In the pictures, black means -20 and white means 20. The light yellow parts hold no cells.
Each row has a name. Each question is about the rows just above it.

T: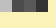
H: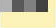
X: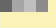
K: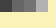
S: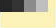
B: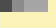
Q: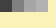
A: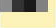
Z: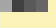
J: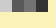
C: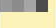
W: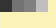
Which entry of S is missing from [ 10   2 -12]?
[-14]
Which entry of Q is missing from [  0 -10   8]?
[6]

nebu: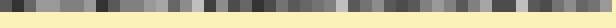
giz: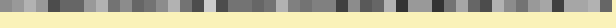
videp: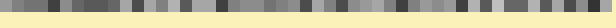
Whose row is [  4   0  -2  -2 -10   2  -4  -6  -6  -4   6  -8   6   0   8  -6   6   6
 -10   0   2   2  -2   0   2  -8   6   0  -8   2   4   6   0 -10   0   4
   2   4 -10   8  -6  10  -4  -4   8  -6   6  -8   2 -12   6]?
videp
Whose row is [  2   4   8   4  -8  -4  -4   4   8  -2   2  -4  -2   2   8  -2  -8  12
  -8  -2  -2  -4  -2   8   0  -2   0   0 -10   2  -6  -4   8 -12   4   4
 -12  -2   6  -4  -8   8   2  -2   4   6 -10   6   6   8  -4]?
giz

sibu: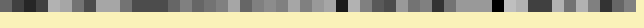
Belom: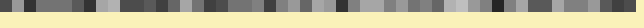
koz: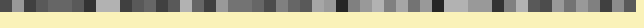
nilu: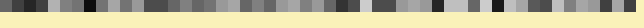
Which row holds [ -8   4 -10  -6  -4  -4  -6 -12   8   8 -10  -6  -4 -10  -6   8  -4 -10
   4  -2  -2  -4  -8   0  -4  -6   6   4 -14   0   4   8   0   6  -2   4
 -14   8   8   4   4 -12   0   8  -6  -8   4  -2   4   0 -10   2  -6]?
koz
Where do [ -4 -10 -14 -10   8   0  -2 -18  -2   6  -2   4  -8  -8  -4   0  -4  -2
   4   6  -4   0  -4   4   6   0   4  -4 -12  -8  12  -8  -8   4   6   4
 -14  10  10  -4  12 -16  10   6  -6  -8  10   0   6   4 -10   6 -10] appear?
nilu
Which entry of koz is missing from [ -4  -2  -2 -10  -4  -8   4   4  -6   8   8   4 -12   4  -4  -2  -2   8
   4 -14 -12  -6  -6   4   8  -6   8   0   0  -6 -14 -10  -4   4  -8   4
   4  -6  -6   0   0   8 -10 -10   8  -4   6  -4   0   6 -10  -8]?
[2]
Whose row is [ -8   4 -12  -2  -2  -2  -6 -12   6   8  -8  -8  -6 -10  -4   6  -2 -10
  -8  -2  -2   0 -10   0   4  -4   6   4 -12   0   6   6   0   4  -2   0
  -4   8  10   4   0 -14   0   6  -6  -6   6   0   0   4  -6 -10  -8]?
Belom

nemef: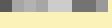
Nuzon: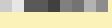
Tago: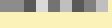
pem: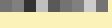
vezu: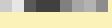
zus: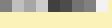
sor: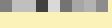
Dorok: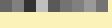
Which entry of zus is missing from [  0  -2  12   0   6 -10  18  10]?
[-8]
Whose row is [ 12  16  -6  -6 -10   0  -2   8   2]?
Nuzon
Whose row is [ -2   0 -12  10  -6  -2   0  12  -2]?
pem
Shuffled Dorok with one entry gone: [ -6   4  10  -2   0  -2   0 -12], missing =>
[-4]
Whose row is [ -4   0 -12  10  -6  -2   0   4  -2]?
Dorok

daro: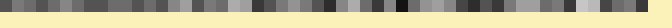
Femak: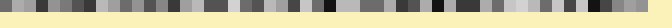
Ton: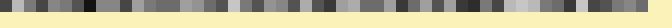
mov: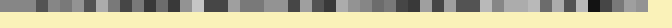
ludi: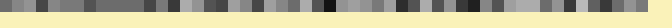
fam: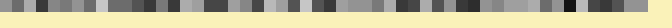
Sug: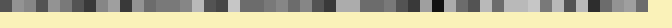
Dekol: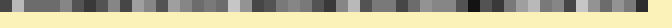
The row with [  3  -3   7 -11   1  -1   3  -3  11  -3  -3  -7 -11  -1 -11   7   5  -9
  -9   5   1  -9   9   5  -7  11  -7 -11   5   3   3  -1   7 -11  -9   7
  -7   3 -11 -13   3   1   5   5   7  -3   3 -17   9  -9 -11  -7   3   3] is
fam
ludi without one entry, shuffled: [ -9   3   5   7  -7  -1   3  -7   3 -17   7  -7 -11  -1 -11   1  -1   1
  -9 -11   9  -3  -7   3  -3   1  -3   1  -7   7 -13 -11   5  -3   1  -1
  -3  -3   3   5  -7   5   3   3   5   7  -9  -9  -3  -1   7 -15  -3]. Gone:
[-5]
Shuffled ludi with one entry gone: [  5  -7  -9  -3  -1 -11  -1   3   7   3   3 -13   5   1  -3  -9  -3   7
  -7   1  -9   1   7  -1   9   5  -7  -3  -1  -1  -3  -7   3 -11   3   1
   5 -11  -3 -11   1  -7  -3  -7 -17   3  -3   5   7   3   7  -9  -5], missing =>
[-15]
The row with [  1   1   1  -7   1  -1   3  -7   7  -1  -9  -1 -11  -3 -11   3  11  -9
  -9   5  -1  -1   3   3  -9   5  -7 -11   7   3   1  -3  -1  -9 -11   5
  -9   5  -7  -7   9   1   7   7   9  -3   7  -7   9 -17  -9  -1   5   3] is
mov

